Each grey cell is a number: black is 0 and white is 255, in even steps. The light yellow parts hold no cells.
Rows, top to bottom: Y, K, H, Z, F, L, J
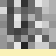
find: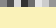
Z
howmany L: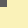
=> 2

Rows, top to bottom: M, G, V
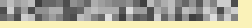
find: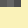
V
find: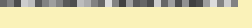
V
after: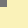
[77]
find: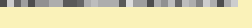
G
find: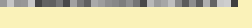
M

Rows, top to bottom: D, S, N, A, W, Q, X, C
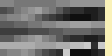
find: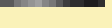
Q
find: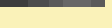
W
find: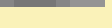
D

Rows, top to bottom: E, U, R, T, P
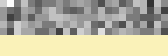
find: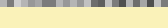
T
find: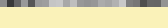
R
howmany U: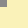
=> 0
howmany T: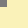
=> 5
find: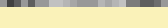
R

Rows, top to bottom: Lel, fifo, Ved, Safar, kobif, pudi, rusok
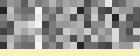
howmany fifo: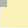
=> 3
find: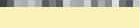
kobif
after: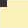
[191]
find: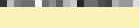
rusok
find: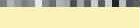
Ved
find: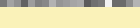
Lel

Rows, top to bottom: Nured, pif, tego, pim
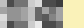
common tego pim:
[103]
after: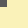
[132]
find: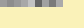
pif
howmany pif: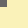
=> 1
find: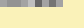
pif

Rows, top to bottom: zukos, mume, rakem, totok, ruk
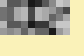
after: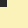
[88]
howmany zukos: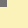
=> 1
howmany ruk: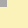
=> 0

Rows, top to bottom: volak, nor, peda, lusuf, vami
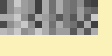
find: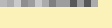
vami
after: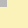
[171]
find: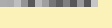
peda
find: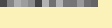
nor
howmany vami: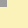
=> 4

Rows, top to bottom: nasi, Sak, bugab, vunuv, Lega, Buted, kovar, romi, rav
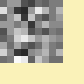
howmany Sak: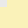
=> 1
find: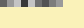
bugab
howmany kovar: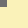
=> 4
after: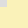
[138]

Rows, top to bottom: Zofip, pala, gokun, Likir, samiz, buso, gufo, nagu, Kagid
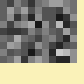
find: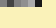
Likir
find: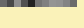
Zofip
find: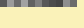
pala
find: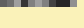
Kagid

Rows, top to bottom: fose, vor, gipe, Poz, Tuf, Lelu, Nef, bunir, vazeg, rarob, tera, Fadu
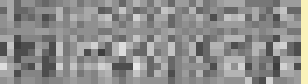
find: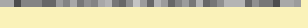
Lelu
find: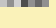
rarob
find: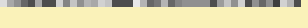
rarob
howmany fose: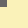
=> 5
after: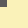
[103]

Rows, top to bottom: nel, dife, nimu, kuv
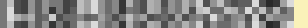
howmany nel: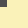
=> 7
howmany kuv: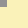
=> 6
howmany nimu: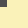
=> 6
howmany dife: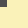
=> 3
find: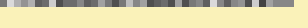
nimu
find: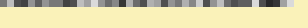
nel

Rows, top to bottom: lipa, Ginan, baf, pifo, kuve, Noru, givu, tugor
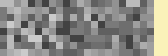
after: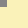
[159]
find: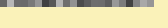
givu
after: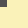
[187]
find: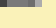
Noru
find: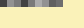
lipa
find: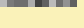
givu
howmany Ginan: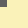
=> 4

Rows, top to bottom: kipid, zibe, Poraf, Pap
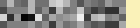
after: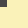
[128]
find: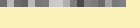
kipid
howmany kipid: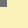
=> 5
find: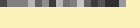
zibe
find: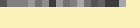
Pap

